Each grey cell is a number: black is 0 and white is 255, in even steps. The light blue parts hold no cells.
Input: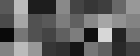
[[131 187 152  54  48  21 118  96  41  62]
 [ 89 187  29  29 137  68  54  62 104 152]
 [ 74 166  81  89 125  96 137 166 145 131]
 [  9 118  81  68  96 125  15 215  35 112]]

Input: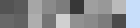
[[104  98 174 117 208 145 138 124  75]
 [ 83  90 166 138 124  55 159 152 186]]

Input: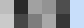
[[202  70 125 168  54]
 [189  42 161 147  78]]

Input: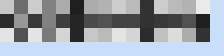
[[228  81 228 122 213  37 199 186 228 213  44 192 220 172  50]
 [199 109 205 129 172  31 172 178 205 186  50 205 186 178 234]
 [ 44 151  56 129  62  37  74  81  68  68  50  56  62  81  31]]

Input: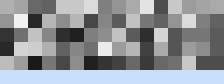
[[188 156  25 119  71 141  32  52  65 104  58 104 112 200  77  77]
 [176 164 104  98 200 200 219 127 148 170 227  77 200 156 164 170]
 [148 241  40 182 141 182  71 134  91 194 119  98 148 219 127  98]
 [ 52 112 194 134  46  32 127 141 194  91  46 212  85 119 119  91]
 [ 40 212 206 176  98 134 112 235 156 182  65 170  85 156 141  91]]

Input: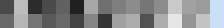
[[104 181 118  89 104  66 133  52 161 173  81 173 230 148 195]
 [ 74 188  44  74  97  32 167 112 126 140 118 140 202 161 155]]

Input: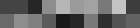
[[105 141 128  91  25  38 121  46  83  98]
 [ 68  68  38 141 182 155 162 121 196  61]]

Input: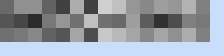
[[112 120 136  98  85 165  77 200 185 165 136 165 144 173 128]
 [105 144 144  98  64 173  64 208 192 150 136 158 150 179 128]
 [ 85  71  43 120 150 112 192 112 105 158  92  49  77 128 120]]

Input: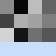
[[211  20 112  86]
 [139   7 189 100]
 [ 65 175 161 126]]
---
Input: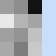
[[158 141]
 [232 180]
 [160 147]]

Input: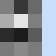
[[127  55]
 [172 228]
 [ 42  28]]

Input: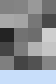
[[130 132]
 [168 164]
 [ 35 114]]

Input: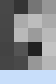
[[ 72  52]
 [ 71 171]
 [ 70 185]]

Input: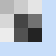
[[182 204]
 [215  69]
 [236  82]]

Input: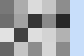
[[120 172]
 [110 162]
 [226  65]]

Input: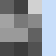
[[ 97  66]
 [163 121]
 [154 154]]

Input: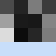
[[ 75  36]
 [160  26]
 [220  12]]

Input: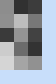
[[141  49]
 [143 189]
 [ 58 148]]
